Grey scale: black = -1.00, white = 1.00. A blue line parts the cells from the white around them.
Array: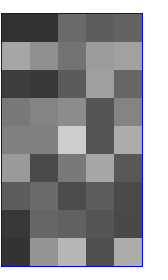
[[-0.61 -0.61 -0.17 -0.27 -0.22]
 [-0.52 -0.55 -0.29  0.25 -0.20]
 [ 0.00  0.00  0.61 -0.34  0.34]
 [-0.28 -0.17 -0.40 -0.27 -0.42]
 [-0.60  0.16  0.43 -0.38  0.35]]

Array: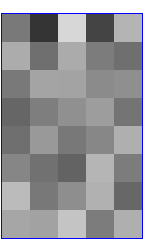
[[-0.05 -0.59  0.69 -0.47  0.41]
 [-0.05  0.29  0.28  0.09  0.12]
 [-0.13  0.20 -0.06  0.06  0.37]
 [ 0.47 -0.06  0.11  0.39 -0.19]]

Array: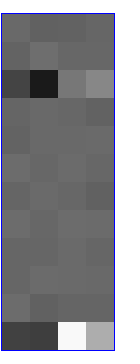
[[-0.18 -0.24 -0.23 -0.20]
 [-0.47 -0.80 -0.07  0.06]
 [-0.22 -0.18 -0.18 -0.17]
 [-0.21 -0.17 -0.19 -0.24]
 [-0.20 -0.20 -0.17 -0.20]
 [-0.15 -0.24 -0.21 -0.21]]

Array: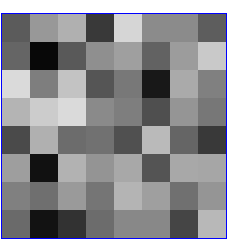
[[-0.29  0.19  0.38 -0.55  0.68  0.09  0.09 -0.27]
 [ 0.71 -0.01  0.53 -0.33 -0.06 -0.81  0.33  0.00]
 [-0.42  0.38 -0.15 -0.11 -0.37  0.46 -0.21 -0.55]
 [ 0.00 -0.13  0.21 -0.08  0.41  0.25 -0.12  0.17]]

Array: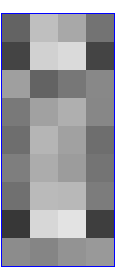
[[-0.22  0.50  0.32 -0.10]
 [ 0.25 -0.22 -0.07  0.07]
 [-0.14  0.42  0.26 -0.14]
 [-0.12  0.46  0.44 -0.03]
 [ 0.10  0.04  0.15  0.20]]

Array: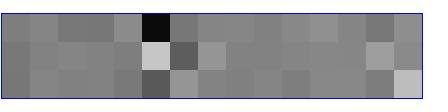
[[-0.01  0.04 -0.06 -0.07  0.09 -0.91 -0.07  0.04  0.05  0.01  0.07  0.13
   0.04 -0.06  0.11]
 [-0.07  0.04  0.01  0.02 -0.05 -0.30  0.17  0.03  0.00  0.04 -0.01  0.07
   0.07 -0.02  0.48]]

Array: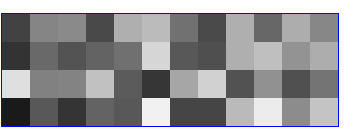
[[-0.48  0.04  0.08 -0.43  0.37  0.47 -0.11 -0.42  0.37 -0.19  0.36  0.06]
 [ 0.75  0.01  0.03  0.51 -0.29 -0.58  0.30  0.64 -0.36  0.14 -0.37 -0.09]]

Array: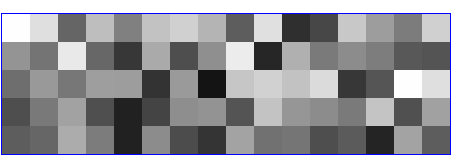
[[ 0.99  0.75 -0.21  0.49  0.00  0.52  0.63  0.41 -0.27  0.76 -0.63 -0.44
   0.57  0.23 -0.03  0.63]
 [-0.14  0.20 -0.07  0.24  0.23 -0.60  0.21 -0.84  0.55  0.64  0.52  0.72
  -0.57 -0.33  0.99  0.75]
 [-0.27 -0.20  0.35 -0.03 -0.74  0.10 -0.40 -0.59  0.28 -0.11 -0.08 -0.39
  -0.29 -0.72  0.28 -0.27]]
